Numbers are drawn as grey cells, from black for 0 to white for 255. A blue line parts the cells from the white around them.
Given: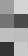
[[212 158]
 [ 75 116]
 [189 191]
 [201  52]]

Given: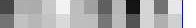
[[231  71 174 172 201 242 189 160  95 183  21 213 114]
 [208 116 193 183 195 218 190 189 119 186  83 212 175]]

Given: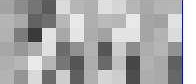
[[181 163 140 117  91 219 182 176 223 214 181 168 180]
 [226 180 169  98 110 183 232 175 186 182 232 165 162]
 [219 177 124  58 226 168 229 172 162 228 227 165 179]
 [146 166 151 173 224 108 144 177  86 204 141 173 181]
 [ 96 175 181 234 181 119  85 173 105 191  70 177 169]
 [103 179 149 217 108 205  95 176 212 205  77 173 169]]

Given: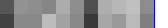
[[140  86 146 142 134 172 142  79 174 183 192]
 [127  66 137 137 188 162 137  57 167 154 185]]

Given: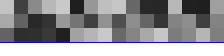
[[159 195  64 138 184 201  30 151 191 198 103  40  39 184  32  31]
 [131 169  98  40  51 152 116  64 145  79 142 101  53 131 141  64]
 [127  99  46  47  57  32 162 181 200 105 132 168 198 124 137 181]]

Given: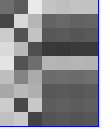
[[194 110  92 234 196 191 195]
 [100  70 217 181  99 104  98]
 [ 89 203  83 195  87  90  86]
 [ 58 218 185  78  57  55  58]
 [180 228  83 110 181 179 181]
 [111 190 132 171 108 110 108]
 [ 91 167 185 175  88  90  88]
 [ 95 204  72 200  92  96  92]
 [ 87 192 201  67  84  88  84]]

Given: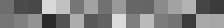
[[ 59 110  75  72 217 193 118 163 113 153 102 101 139 163 179  69]
 [166 118 128 147  42  83 173  88  98 219 127 186 124 116  60 169]]

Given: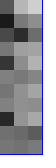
[[207  88 182]
 [142  26 121]
 [109  73  44]
 [163 119 159]
 [178  53 141]
 [133 128 121]
 [164 117 145]
 [141 129 144]
 [168  40 148]
 [ 92 112 106]
 [122 118 114]]
